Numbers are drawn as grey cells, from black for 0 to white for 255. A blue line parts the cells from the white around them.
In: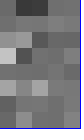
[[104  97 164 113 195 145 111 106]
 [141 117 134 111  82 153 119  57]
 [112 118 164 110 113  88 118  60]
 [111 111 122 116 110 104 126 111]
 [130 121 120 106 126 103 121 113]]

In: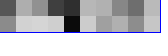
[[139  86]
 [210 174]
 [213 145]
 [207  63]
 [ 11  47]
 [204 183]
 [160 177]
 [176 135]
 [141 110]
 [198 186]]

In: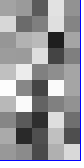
[[152 170 134 184 253 192 156 150 215 163]
 [139  41  90 250 135 236 155 178 107 154]
 [ 74  79  46  99  68 128 222 186 127  90]
 [176 192 222 128 250 142  68  30 223 226]
 [217  78 111 146 165 165 127 165 132 146]]

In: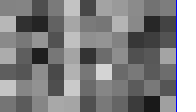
[[117 197  94 172 138 183 131]
 [ 91 134  85  94 120  48 132]
 [134 146 141  30 149  36  78]
 [168  78  73 119  82  98 122]
 [165 202 178 164 192 166 195]
 [ 80 107 119  51 144 122  71]
 [121 134 212 108 148 118 163]
 [101 122 106 142 130 180 154]
 [ 59  91 121  80  55 137 139]
 [ 25 121  90  88  62  39 114]
 [160  85 109 164  83  67 125]]

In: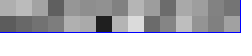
[[ 92 175]
 [104 187]
 [114 163]
 [125  95]
 [176 150]
 [170 142]
 [ 31 145]
 [180 129]
 [219 181]
 [107 157]
 [133 108]
 [190 169]
 [148 158]
 [128 130]
 [161 116]]

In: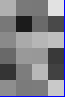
[[142  52 105 138 120 177]
 [123 125 153 170  27 121]
 [124 184 152 182 106 120]
 [201  65  57 191  73 226]]

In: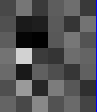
[[100  79 106 115  93  80  72]
 [ 72 154  25 210   5  26 118]
 [136  39  96  59   1  30  58]
 [ 82 124  78  52  88  90  93]
 [106  87  54 109 119  53 110]
 [ 68  47  96 100  83 115  57]]

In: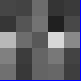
[[112 128 184  54  70]
 [ 56  60 109  85  67]
 [100 101  88 115 108]
 [103 120 215  32  52]
 [ 62  67 137  72  58]]

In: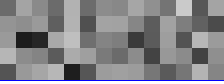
[[ 84 182 154 148 107]
 [153 140  28 142 164]
 [166 132  38 154 138]
 [183  91 169  95 107]
 [ 30 171 191 179 178]
 [ 86 159 111  80 108]
 [156 122 132 163 140]
 [160 107 126 162 136]
 [156 140  58 134 166]
 [119  67  91  92 144]
 [ 90 152 158 162 116]
 [118 139  83 126 202]
 [180  66 183  97  87]
 [133 143 155  75 164]]
